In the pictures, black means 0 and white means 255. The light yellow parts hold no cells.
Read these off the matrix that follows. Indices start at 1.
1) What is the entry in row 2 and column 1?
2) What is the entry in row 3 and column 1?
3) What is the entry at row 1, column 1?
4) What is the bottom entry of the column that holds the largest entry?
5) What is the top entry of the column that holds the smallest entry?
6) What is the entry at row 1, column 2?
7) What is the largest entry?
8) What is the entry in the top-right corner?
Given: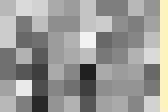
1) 203
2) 203
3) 183
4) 85
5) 196
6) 218
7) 241
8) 148

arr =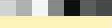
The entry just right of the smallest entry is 93
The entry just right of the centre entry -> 14
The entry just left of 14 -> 135

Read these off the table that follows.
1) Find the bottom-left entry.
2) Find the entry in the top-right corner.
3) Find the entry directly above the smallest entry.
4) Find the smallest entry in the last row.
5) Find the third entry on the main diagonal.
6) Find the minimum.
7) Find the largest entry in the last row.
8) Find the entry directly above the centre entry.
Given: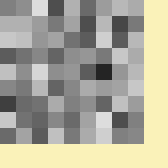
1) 106
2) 171
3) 121
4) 92
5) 150
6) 36
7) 207
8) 142

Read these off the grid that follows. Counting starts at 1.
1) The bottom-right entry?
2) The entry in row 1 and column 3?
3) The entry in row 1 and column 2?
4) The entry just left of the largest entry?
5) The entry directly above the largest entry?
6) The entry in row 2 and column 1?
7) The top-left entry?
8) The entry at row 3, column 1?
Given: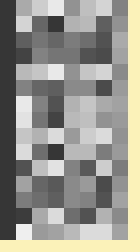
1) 162
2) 205
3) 170
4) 54
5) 60
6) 54
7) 54
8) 54

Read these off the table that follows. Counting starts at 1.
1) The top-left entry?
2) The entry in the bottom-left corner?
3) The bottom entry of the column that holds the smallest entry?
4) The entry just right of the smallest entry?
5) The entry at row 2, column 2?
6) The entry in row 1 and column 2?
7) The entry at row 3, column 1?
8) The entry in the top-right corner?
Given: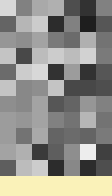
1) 216
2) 94
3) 44
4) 86
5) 182
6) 129
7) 150
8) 129

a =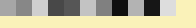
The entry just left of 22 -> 179
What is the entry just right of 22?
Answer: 221
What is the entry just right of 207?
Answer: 72

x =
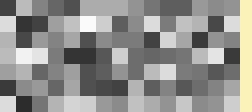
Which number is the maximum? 250
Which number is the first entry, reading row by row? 66
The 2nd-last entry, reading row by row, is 147
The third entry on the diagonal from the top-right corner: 58
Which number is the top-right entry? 147
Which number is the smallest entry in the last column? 58
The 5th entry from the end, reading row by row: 147
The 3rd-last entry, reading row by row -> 139
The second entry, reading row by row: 187
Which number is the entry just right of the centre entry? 109
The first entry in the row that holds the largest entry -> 220
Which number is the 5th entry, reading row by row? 80
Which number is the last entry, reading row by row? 206
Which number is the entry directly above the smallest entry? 139
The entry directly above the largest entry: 172
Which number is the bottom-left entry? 220
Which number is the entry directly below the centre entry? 147
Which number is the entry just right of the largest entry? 206
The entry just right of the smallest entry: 117
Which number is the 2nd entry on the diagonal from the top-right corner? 72
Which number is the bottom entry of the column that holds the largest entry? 206
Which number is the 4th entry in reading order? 102
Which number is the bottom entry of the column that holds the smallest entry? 44
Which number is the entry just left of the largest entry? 193
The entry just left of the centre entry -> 87
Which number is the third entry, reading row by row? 131
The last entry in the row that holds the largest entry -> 220

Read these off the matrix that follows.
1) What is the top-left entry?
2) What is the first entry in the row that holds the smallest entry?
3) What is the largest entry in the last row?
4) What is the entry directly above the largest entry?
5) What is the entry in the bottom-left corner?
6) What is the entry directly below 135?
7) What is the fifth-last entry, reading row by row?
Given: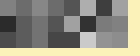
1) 129
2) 43
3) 202
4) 50
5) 76
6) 115
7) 70

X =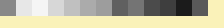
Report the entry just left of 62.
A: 75
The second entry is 231
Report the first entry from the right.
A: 89
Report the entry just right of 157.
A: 96

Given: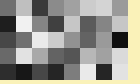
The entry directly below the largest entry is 112
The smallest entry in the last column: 15
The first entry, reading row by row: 112
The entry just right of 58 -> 139
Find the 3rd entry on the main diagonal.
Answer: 234
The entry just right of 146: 99
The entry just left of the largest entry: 30
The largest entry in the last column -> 226
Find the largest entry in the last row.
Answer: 234
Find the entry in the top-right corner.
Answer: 154
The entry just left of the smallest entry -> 154
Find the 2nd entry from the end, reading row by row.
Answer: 37
